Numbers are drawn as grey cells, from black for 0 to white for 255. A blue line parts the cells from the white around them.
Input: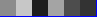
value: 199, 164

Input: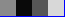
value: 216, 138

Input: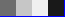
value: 240, 198

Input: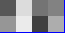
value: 235, 220

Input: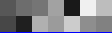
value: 240, 204

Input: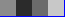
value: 200, 139
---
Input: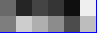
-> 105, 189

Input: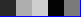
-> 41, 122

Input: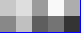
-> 200, 52

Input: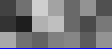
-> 66, 147

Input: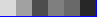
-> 218, 39

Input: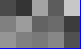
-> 74, 80

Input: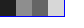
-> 31, 215

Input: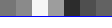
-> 118, 98
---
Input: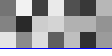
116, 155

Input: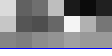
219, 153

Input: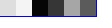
222, 91

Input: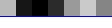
186, 133

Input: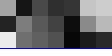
164, 41

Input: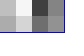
191, 146
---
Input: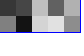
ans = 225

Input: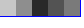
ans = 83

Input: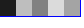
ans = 219

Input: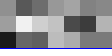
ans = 122

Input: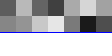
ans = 26

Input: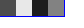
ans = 29

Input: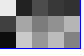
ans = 188

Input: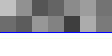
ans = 171

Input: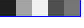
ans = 78

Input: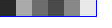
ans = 136
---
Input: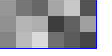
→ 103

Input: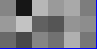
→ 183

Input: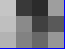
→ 43

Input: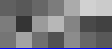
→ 103

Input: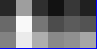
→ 47

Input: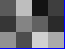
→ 19

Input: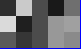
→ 76
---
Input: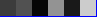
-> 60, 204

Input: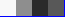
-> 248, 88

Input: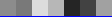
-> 140, 161

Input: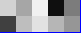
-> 210, 150

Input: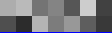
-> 173, 57

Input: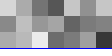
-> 214, 55
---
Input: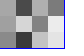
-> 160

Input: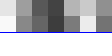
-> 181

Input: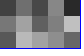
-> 41

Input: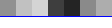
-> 36

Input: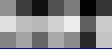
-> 124

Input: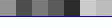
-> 44
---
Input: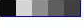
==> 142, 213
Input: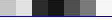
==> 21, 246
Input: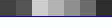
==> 178, 204
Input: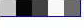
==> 66, 248
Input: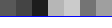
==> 182, 203
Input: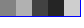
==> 66, 206
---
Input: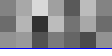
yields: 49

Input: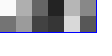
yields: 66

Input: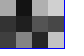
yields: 84

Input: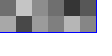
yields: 155

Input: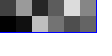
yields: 190

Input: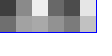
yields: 169

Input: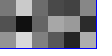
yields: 101

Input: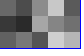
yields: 166

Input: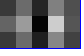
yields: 4

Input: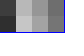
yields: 163
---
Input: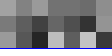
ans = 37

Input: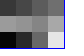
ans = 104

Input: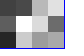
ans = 156

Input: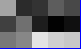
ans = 227

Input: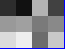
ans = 108

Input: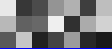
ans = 33
